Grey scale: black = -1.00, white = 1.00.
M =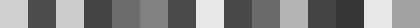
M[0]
0.62
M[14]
0.27
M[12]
-0.58
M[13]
0.81
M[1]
-0.40

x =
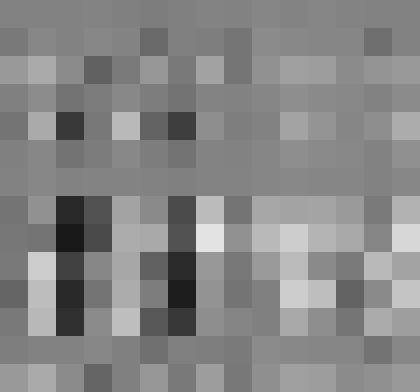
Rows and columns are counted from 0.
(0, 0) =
0.02
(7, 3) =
-0.36
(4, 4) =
0.45
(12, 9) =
0.09
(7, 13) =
-0.04
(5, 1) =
0.06
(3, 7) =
0.03
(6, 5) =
0.02
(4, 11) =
0.16
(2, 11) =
0.23
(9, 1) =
0.60
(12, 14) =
0.06
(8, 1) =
-0.09
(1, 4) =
0.03
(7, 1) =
0.14
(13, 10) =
0.25
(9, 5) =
-0.25
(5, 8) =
0.02
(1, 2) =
0.02
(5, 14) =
0.13
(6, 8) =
0.03
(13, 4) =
0.00
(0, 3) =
0.03
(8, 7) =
0.78
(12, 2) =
0.02
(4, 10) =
0.28
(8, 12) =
0.32
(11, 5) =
-0.32
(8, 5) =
0.32
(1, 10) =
0.07
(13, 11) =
0.23
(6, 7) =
0.03
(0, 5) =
-0.02
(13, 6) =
-0.05
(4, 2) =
-0.55
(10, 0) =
-0.21
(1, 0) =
-0.05
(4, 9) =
0.02

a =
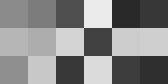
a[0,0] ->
0.09
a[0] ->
[0.09, -0.03, -0.39, 0.84, -0.68, -0.57]
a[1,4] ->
0.60
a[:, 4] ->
[-0.68, 0.60, -0.53]
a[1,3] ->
-0.49

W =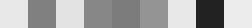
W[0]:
0.81
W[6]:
0.82
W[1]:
0.00

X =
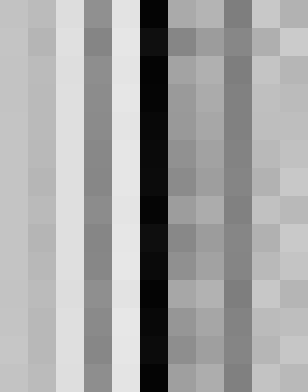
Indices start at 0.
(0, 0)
0.52
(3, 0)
0.53
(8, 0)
0.54
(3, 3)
0.10
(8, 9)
0.39
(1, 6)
0.05
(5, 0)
0.54
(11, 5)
-0.94
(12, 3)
0.06
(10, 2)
0.73
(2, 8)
-0.01
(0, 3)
0.13
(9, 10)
0.54
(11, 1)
0.44
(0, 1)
0.47
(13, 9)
0.53
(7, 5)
-0.96
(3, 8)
0.01
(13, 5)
-0.97
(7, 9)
0.51
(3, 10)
0.47
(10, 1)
0.47
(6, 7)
0.24
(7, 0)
0.54
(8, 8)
0.05
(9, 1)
0.44
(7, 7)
0.35
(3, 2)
0.75
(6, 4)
0.80
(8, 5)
-0.89
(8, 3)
0.05
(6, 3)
0.06
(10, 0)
0.53
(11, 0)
0.54
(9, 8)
0.04
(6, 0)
0.54
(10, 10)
0.42

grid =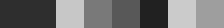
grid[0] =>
-0.64
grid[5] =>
-0.74
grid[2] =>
0.56

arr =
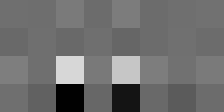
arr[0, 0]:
-0.13
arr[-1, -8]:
-0.13
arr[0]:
[-0.13, -0.14, -0.04, -0.15, -0.03, -0.15, -0.13, -0.11]
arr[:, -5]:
[-0.15, -0.13, -0.05, -0.19]
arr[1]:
[-0.18, -0.13, -0.18, -0.13, -0.20, -0.15, -0.12, -0.15]
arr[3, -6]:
-0.99
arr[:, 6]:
[-0.13, -0.12, -0.11, -0.29]
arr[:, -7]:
[-0.14, -0.13, -0.13, -0.24]
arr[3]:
[-0.13, -0.24, -0.99, -0.19, -0.84, -0.18, -0.29, -0.15]

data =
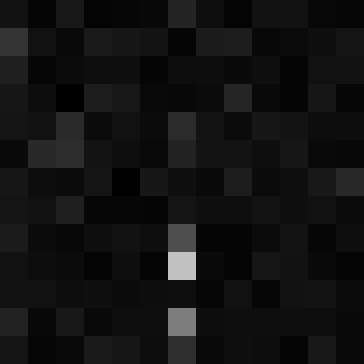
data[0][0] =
-0.86
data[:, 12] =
[-0.95, -0.84, -0.86, -0.95, -0.90, -0.94, -0.69, -0.91, -0.88, -0.97, -0.91, -0.92, -0.93]
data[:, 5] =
[-0.94, -0.85, -0.96, -0.93, -0.91, -0.93, -0.82, -0.96, -0.89, -0.97, -0.90, -0.89, -0.90]
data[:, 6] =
[-0.72, -0.96, -0.90, -0.94, -0.66, -0.73, -0.88, -0.84, -0.39, 0.51, -0.89, -0.02, -0.64]
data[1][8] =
-0.77
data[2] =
[-0.76, -0.95, -0.91, -0.89, -0.88, -0.96, -0.90, -0.90, -0.92, -0.88, -0.96, -0.87, -0.86]
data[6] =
[-0.82, -0.90, -0.91, -0.84, -0.99, -0.82, -0.88, -0.93, -0.77, -0.91, -0.89, -0.81, -0.69]
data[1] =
[-0.59, -0.87, -0.93, -0.80, -0.82, -0.85, -0.96, -0.79, -0.77, -0.94, -0.91, -0.88, -0.84]
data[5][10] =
-0.82
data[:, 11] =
[-0.94, -0.88, -0.87, -0.83, -0.90, -0.93, -0.81, -0.87, -0.95, -0.92, -0.85, -0.89, -0.81]
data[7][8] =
-0.89
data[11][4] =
-0.89
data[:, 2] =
[-0.81, -0.93, -0.91, -1.00, -0.67, -0.65, -0.91, -0.76, -0.94, -0.91, -0.90, -0.81, -0.93]
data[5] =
[-0.92, -0.68, -0.65, -0.85, -0.89, -0.93, -0.73, -0.85, -0.85, -0.89, -0.82, -0.93, -0.94]
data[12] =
[-0.84, -0.95, -0.93, -0.80, -0.83, -0.90, -0.64, -0.93, -0.88, -0.90, -0.96, -0.81, -0.93]
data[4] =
[-0.84, -0.87, -0.67, -0.91, -0.87, -0.91, -0.66, -0.85, -0.91, -0.82, -0.85, -0.90, -0.90]
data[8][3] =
-0.88
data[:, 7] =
[-0.89, -0.79, -0.90, -0.91, -0.85, -0.85, -0.93, -0.88, -0.96, -0.92, -0.95, -0.90, -0.93]
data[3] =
[-0.83, -0.90, -1.00, -0.77, -0.81, -0.93, -0.94, -0.91, -0.71, -0.93, -0.96, -0.83, -0.95]
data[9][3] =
-0.97
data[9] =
[-0.87, -0.90, -0.91, -0.97, -0.88, -0.97, 0.51, -0.92, -0.97, -0.83, -0.86, -0.92, -0.97]
